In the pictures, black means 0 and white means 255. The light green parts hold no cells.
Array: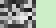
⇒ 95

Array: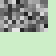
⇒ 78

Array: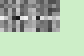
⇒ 92

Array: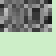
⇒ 109

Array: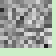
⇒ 153

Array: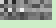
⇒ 52

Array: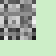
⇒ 171

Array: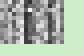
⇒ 151

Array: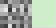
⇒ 75
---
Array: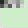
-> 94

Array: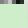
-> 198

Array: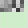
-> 141

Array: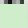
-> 19

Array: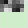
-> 208

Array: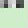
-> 186
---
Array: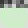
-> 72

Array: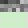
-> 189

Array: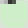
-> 51

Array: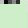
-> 137

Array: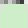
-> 62

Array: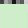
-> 91

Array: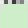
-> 175

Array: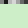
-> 103

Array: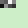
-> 245

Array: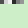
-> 122
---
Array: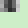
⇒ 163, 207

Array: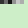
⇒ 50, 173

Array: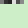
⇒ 122, 138

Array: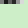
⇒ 124, 217

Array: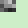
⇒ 128, 48

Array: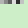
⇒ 179, 194

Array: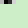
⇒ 184, 212

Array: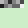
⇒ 185, 241

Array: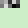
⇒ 149, 33

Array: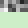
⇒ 103, 91
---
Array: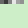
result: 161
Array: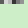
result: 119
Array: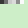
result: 141
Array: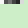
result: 39
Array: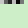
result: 8
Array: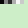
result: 247
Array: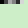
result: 44
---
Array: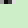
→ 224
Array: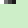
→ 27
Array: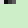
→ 92
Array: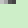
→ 68
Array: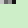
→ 21
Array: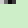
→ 55
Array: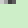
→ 92
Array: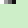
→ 17
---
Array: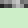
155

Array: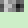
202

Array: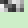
48

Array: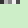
188

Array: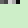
70

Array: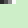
81

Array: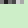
33
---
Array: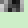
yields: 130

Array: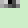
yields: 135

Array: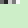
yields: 38

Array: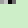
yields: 199

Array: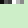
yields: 89

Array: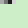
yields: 115

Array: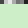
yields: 200
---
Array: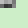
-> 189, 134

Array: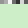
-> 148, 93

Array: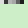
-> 221, 29

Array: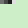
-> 113, 223

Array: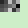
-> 40, 136

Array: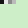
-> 18, 186

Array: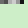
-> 107, 20
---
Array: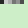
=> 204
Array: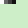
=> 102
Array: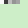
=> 62
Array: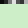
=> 38
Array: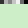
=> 180
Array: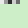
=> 153
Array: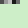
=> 155
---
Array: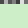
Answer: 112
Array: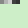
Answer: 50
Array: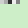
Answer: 131
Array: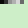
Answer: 106
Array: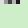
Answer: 25
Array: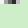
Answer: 190
